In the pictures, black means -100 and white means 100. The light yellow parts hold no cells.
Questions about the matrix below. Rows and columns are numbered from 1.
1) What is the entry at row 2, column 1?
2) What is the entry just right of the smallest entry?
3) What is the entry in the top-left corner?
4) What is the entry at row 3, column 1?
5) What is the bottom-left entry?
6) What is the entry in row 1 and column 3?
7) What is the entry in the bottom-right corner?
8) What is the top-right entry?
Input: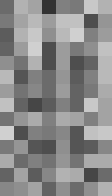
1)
-5
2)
0
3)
-16
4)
-28
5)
6
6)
28
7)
40
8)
40

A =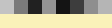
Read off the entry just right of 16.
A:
-84
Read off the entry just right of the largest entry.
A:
-4

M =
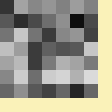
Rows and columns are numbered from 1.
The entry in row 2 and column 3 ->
-42
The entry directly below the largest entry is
-20
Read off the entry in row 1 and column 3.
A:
6
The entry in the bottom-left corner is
-20
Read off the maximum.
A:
71
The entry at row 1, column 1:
-59
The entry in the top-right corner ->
1
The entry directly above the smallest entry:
23
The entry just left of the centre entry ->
-54
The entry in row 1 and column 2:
28
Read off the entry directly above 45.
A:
23
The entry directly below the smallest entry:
17
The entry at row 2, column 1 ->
-31

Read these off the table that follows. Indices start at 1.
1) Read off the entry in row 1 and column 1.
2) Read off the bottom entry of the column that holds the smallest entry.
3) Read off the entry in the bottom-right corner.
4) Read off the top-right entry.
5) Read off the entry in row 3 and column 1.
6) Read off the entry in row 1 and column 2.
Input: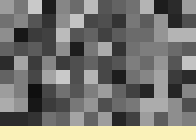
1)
23
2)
-60
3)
-1
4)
23
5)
11
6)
-6

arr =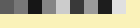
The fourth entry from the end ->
-55
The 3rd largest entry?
21
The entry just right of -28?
-7

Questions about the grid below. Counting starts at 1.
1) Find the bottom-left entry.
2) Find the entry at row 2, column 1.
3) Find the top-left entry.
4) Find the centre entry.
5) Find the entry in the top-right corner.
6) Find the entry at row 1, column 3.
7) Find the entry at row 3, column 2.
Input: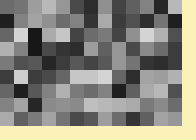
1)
33
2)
-76
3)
-15
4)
-47
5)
44
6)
23
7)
66

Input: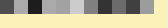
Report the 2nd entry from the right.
-50
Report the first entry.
-39
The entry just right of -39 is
33
